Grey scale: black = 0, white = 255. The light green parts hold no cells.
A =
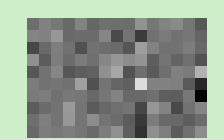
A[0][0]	110
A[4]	[87, 114, 134, 86, 94, 97, 144, 166, 82, 111, 90, 111, 128, 123, 178]
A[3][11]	116
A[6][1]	125
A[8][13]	94
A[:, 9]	[146, 59, 157, 147, 111, 220, 105, 70, 57, 50]
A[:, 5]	[102, 108, 114, 112, 97, 81, 104, 91, 141, 106]
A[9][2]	120
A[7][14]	134
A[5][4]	160
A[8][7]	108
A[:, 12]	[138, 113, 114, 100, 128, 127, 93, 73, 105, 91]
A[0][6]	111
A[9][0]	105
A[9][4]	118
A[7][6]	104
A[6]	[122, 125, 112, 121, 118, 104, 118, 131, 104, 105, 112, 94, 93, 119, 3]
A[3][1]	92
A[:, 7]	[110, 74, 106, 150, 166, 101, 131, 111, 108, 144]
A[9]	[105, 125, 120, 125, 118, 106, 125, 144, 95, 50, 143, 126, 91, 112, 140]
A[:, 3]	[105, 105, 114, 108, 86, 113, 121, 153, 152, 125]
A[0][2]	119
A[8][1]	127
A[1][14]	100
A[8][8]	92
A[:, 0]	[110, 132, 71, 144, 87, 124, 122, 92, 111, 105]

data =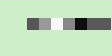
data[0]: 86
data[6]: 89

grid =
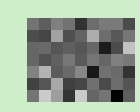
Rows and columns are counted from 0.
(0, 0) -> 115
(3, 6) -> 102
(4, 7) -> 106
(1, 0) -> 77
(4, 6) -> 113
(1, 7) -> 88
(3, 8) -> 120
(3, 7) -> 128
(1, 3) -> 79
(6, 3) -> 52
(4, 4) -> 135
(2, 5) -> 103
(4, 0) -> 130
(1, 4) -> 99
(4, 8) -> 51
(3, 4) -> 90
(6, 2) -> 158
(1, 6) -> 109
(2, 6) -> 28

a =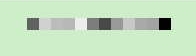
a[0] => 98
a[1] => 209
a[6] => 73
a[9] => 169

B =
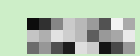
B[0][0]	12
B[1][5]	94
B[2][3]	28
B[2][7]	72
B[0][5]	155
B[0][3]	202
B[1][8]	234
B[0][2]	134

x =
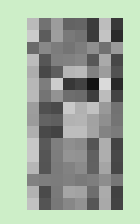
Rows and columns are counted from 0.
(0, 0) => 186
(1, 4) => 115
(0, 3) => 99
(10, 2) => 127
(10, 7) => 67
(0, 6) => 189
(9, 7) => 123
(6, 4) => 107
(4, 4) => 185
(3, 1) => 86
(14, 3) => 165
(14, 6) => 171
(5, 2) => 205
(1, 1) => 92
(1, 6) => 195
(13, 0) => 129
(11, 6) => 174
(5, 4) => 66
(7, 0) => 157
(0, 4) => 101
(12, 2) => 123
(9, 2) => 67
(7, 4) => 177
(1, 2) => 158
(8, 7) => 116
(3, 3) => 129
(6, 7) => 67
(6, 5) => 62
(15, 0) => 193
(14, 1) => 74
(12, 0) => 182
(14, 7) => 65
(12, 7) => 70
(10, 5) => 84
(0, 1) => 114
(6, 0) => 185

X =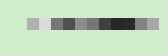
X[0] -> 177
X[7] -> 39
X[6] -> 63

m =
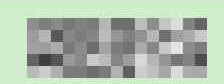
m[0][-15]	142
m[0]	[142, 126, 138, 120, 130, 123, 181, 111, 110, 189, 142, 196, 219, 131, 100]
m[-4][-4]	111
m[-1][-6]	203
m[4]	[184, 204, 175, 123, 124, 110, 122, 177, 95, 203, 192, 167, 218, 170, 168]
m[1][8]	130
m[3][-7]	157
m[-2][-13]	85
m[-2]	[101, 63, 85, 153, 138, 202, 185, 133, 157, 215, 180, 149, 117, 131, 78]
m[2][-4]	199
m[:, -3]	[219, 160, 228, 117, 218]
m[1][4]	124
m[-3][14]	124
